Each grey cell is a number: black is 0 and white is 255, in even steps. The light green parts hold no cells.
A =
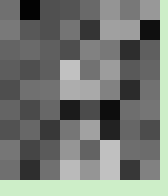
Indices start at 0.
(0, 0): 112
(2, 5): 120
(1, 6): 158
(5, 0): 100
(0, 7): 152
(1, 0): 121
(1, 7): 15
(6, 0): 82
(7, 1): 69
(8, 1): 46
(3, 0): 93
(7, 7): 108
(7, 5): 192
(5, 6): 110
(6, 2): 56
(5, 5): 13
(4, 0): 78
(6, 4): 161
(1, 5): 160
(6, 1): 103
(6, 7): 76

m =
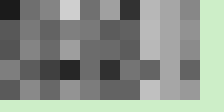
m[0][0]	27
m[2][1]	132
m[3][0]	126
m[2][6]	92
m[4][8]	166
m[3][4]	108
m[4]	[90, 137, 104, 147, 124, 99, 99, 192, 166, 153]
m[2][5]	106
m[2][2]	106
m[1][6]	97
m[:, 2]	[132, 99, 106, 64, 104]
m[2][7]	184

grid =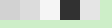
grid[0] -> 210
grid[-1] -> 229
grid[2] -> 245

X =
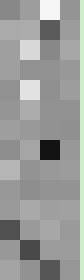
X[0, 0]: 136
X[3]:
[159, 145, 146, 152]
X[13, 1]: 146
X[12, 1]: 73
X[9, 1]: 142
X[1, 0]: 170
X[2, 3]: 167
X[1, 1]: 172
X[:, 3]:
[148, 156, 167, 152, 157, 145, 144, 152, 156, 147, 161, 154, 155, 150]
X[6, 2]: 146
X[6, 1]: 153
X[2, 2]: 136
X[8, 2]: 153
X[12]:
[152, 73, 155, 155]

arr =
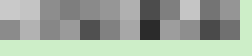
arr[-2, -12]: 201
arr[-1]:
[139, 178, 135, 154, 80, 129, 167, 43, 157, 142, 74, 112]
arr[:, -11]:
[196, 178]
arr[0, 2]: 141
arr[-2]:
[201, 196, 141, 126, 138, 150, 176, 76, 127, 197, 116, 149]

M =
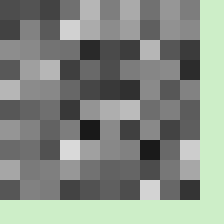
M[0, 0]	77
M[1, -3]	95
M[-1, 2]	124
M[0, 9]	125
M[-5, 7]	110
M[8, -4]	101
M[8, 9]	167
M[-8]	[141, 137, 115, 113, 41, 74, 61, 182, 86, 59]
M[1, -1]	137
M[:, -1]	[125, 137, 59, 44, 130, 92, 94, 205, 167, 52]
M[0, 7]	113
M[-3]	[106, 111, 81, 217, 160, 136, 129, 26, 105, 205]
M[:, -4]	[170, 158, 61, 124, 48, 187, 64, 129, 101, 77]
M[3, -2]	138
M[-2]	[166, 122, 127, 151, 114, 98, 101, 76, 119, 167]
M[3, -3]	134
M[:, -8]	[67, 90, 115, 182, 136, 111, 98, 81, 127, 124]
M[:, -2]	[150, 145, 86, 138, 87, 127, 67, 105, 119, 103]
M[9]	[86, 129, 124, 67, 82, 95, 77, 211, 103, 52]
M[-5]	[87, 99, 111, 56, 148, 174, 187, 110, 127, 92]
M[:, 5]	[126, 140, 74, 77, 57, 174, 138, 136, 98, 95]

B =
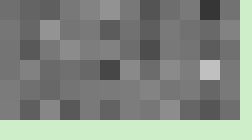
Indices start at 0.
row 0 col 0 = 111
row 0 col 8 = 110
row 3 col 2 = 106
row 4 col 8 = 118
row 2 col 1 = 89
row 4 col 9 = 122
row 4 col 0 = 123
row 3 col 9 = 125
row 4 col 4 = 121
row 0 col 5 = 146
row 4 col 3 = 116
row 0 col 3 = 120
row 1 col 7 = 94
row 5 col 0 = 124
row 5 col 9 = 102
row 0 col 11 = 114
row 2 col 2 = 120
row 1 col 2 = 147
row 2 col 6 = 109
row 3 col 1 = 129
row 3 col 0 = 116
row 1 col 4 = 121

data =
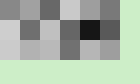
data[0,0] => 136
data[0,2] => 104
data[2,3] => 113
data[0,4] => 158
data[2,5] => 158

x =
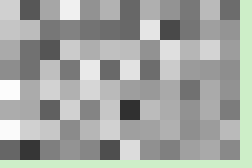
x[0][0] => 208
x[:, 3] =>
[240, 130, 203, 120, 177, 209, 139, 147]
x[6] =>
[250, 208, 199, 139, 182, 209, 159, 162, 176, 143, 156, 186]
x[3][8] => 203
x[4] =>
[252, 171, 210, 177, 214, 186, 158, 153, 169, 113, 170, 146]
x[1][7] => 229
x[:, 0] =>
[208, 197, 170, 141, 252, 172, 250, 102]
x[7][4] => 134
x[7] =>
[102, 54, 127, 147, 134, 78, 220, 144, 128, 160, 169, 137]
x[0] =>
[208, 87, 166, 240, 146, 178, 103, 175, 147, 120, 186, 108]
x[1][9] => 117
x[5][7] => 187
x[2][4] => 174
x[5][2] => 96
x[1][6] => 104
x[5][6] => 48
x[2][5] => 192

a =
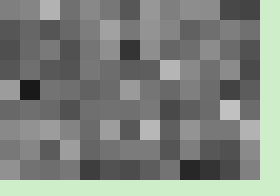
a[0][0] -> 127
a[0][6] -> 87
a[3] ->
[86, 111, 88, 84, 119, 109, 92, 94, 181, 137, 112, 139, 74]
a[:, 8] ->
[127, 133, 102, 181, 105, 73, 95, 85, 115]
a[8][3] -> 119
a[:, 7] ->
[151, 147, 142, 94, 117, 121, 183, 123, 93]
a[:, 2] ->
[178, 85, 121, 88, 115, 105, 156, 91, 110]
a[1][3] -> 104
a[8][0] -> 145
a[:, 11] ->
[72, 126, 107, 139, 67, 193, 120, 81, 73]
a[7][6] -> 123
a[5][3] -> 81
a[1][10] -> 111
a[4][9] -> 127
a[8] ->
[145, 114, 110, 119, 62, 82, 76, 93, 115, 39, 52, 73, 128]
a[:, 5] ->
[119, 161, 143, 109, 107, 113, 157, 114, 82]
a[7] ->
[120, 134, 91, 157, 101, 114, 123, 123, 85, 126, 87, 81, 138]
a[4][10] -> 108
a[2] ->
[79, 104, 121, 81, 117, 143, 52, 142, 102, 110, 140, 107, 82]
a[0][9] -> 141
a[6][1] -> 146
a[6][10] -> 120

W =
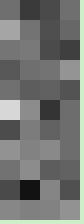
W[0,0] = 111
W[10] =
[135, 128, 130, 146]
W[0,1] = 58
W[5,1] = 140
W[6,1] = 124
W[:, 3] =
[111, 103, 63, 148, 83, 109, 109, 109, 98, 80, 146]
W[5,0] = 215
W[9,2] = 133
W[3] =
[88, 111, 115, 148]
